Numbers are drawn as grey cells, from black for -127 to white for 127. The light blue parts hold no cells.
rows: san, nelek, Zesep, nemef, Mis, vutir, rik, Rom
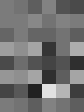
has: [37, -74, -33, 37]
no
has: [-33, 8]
no
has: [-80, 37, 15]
no
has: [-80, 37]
no
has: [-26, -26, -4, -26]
no

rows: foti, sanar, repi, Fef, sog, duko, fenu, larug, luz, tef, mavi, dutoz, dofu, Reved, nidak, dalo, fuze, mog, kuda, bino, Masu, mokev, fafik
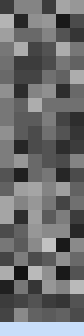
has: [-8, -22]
no
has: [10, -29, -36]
yes
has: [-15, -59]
no
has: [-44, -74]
yes
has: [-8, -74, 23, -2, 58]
no
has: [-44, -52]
yes
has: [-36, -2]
yes

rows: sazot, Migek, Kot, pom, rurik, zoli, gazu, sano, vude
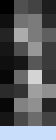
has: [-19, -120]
no
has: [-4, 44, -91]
no
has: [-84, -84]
no
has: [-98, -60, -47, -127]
no
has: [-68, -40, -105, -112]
no
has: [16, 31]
no

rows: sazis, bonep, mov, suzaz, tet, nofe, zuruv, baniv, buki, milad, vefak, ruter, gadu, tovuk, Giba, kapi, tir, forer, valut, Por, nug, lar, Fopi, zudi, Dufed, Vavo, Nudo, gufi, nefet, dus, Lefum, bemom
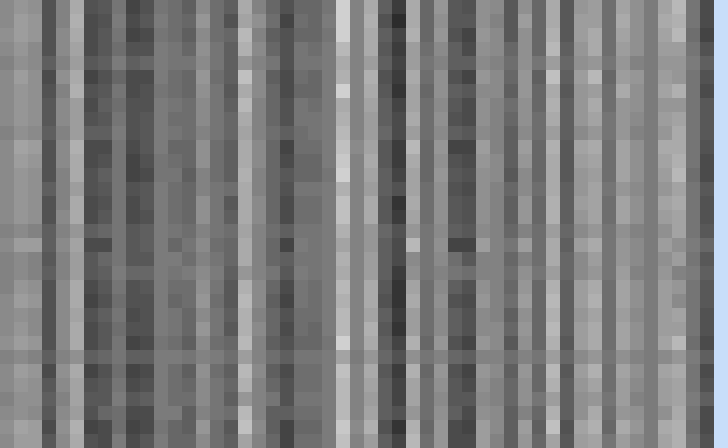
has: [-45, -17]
yes
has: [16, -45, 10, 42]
yes
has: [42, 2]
yes

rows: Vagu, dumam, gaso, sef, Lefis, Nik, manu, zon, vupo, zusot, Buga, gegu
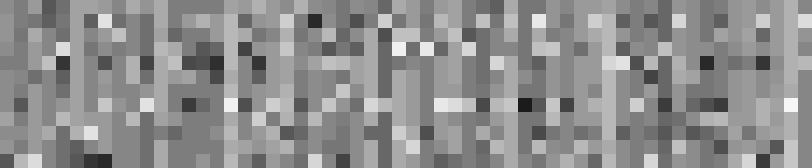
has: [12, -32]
no
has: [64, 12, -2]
no
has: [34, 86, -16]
yes

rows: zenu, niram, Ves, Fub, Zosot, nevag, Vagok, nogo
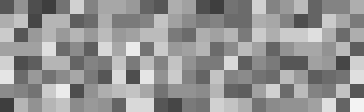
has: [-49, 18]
yes
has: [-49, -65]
yes
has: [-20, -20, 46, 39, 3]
yes
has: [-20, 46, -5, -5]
yes
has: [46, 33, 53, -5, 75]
yes

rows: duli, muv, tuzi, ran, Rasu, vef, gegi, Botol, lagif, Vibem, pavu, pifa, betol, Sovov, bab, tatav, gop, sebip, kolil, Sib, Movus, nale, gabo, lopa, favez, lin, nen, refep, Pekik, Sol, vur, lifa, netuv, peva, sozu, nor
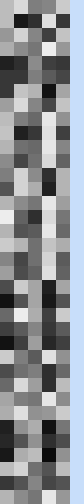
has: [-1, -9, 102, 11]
yes
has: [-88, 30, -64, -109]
no

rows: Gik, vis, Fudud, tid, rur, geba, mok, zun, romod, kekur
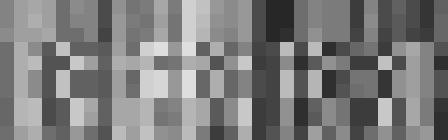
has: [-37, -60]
yes
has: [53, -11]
yes

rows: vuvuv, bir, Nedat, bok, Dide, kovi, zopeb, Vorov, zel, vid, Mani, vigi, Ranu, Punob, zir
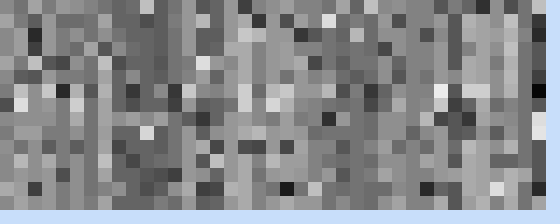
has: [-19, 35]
yes
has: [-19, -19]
yes
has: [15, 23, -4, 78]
yes

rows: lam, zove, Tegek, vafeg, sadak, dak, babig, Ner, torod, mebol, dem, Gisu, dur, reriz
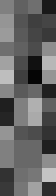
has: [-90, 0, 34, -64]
no
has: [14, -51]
no

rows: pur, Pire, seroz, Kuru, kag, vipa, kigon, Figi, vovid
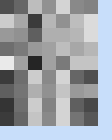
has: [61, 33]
no
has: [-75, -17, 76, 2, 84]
yes
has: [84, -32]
yes
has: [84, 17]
no

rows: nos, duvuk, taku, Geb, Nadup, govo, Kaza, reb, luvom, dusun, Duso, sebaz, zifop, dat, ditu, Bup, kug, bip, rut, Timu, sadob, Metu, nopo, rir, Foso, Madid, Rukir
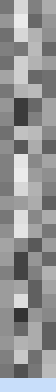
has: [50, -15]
no
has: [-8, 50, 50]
no
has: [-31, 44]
no
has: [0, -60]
yes

